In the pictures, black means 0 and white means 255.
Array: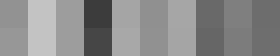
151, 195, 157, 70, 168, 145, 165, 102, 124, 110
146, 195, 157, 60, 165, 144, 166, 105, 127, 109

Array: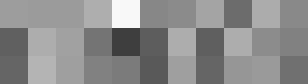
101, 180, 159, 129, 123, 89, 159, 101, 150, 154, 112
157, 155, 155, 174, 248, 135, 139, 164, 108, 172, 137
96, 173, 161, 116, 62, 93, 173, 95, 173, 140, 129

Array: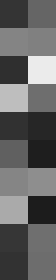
50, 109
52, 101
132, 128
47, 235
190, 110
49, 38
96, 30
133, 142
170, 28
54, 111

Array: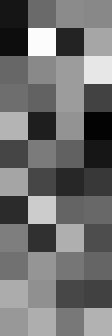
152, 174, 120, 178
21, 106, 139, 136
13, 252, 35, 166
103, 137, 156, 231
110, 98, 156, 66
180, 30, 147, 3
69, 123, 97, 22
165, 70, 39, 56
43, 204, 100, 104
126, 48, 175, 77
113, 149, 118, 101
172, 144, 71, 65

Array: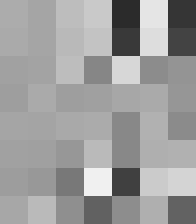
167, 186, 143, 97, 141, 175, 98
172, 165, 189, 201, 43, 229, 53
170, 165, 185, 195, 57, 221, 67
161, 163, 189, 134, 215, 140, 148
158, 170, 158, 160, 167, 170, 150
165, 164, 169, 171, 136, 177, 139
161, 160, 151, 186, 136, 175, 177
157, 152, 120, 240, 64, 203, 212

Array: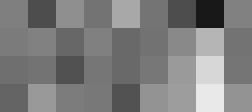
100, 153, 124, 120, 82, 147, 157, 233, 147
127, 77, 143, 115, 168, 116, 77, 24, 129
123, 129, 103, 128, 105, 114, 137, 181, 115
111, 115, 81, 118, 105, 119, 154, 215, 117

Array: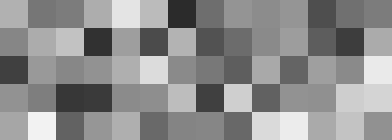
166, 242, 98, 150, 175, 105, 132, 134, 104, 218, 236, 170, 195, 145
177, 118, 124, 173, 228, 187, 43, 110, 148, 140, 149, 78, 112, 124
134, 172, 194, 49, 158, 75, 179, 82, 108, 138, 157, 93, 61, 171
64, 153, 135, 146, 175, 220, 138, 120, 94, 169, 100, 159, 138, 234
146, 126, 55, 58, 139, 142, 189, 64, 207, 97, 146, 144, 206, 212

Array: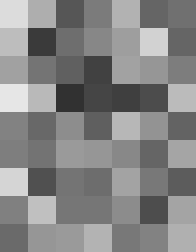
106, 150, 154, 179, 120, 130, 176
220, 174, 86, 123, 178, 101, 112
189, 58, 110, 135, 158, 210, 101
161, 116, 96, 65, 162, 150, 125
230, 185, 49, 69, 63, 76, 187
130, 104, 141, 95, 183, 147, 99
126, 115, 154, 150, 136, 101, 165
213, 80, 116, 109, 163, 120, 92
128, 192, 118, 118, 140, 77, 164
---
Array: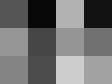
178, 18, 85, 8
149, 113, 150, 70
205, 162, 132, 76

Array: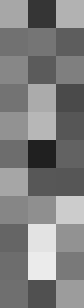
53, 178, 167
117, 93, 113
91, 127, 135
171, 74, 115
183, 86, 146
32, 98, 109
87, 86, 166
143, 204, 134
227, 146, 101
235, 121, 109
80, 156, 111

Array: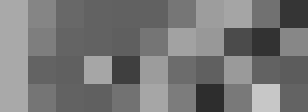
113, 53, 169, 133, 104, 98, 97, 97, 118, 157, 165
50, 135, 169, 126, 100, 98, 95, 117, 162, 152, 75
98, 92, 169, 99, 96, 166, 63, 156, 108, 96, 154
199, 99, 169, 117, 98, 96, 114, 166, 124, 45, 121

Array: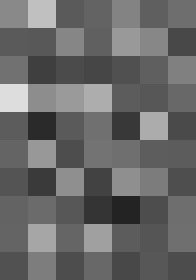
95, 110, 137, 192, 90, 99, 131
135, 72, 90, 88, 134, 96, 153
95, 128, 113, 63, 75, 70, 80
87, 104, 221, 141, 154, 173, 92
172, 74, 92, 42, 90, 112, 56
93, 92, 100, 152, 77, 115, 111
124, 78, 84, 58, 143, 66, 143
77, 110, 99, 107, 87, 52, 35
85, 111, 100, 166, 101, 160, 92
87, 76, 81, 125, 77, 104, 72

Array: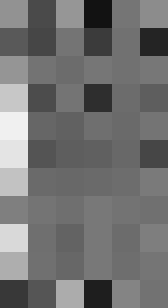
117, 140, 146, 74, 150, 18
113, 36, 89, 70, 116, 59
113, 119, 149, 115, 108, 118
108, 94, 199, 76, 116, 46
106, 116, 240, 102, 97, 111
104, 70, 228, 84, 94, 96
109, 122, 194, 106, 104, 106
115, 112, 127, 116, 111, 120
108, 126, 217, 111, 99, 120
110, 117, 174, 112, 103, 120
132, 114, 56, 85, 172, 30

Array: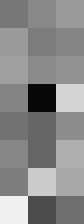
136, 154, 119
124, 134, 154
138, 145, 159
8, 212, 131
102, 141, 114
101, 175, 135
203, 168, 125
76, 110, 240

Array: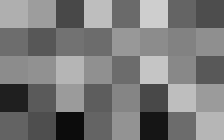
100, 77, 175, 157, 72, 190, 106, 206
130, 143, 109, 87, 114, 108, 152, 140
136, 88, 140, 145, 181, 144, 108, 197
190, 155, 31, 90, 155, 93, 133, 72
108, 182, 99, 78, 12, 100, 147, 21
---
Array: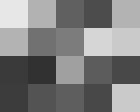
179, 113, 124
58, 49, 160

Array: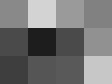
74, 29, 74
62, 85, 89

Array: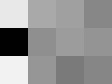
1, 143, 156
242, 150, 122

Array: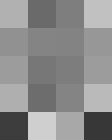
145, 132, 131
156, 119, 125

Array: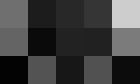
100, 10, 34
3, 83, 23

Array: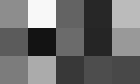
91, 19, 107
124, 171, 56

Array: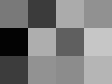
3, 174, 95
60, 146, 140

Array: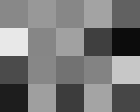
232, 134, 161
75, 135, 114

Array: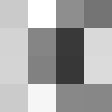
211, 133, 57
212, 129, 55
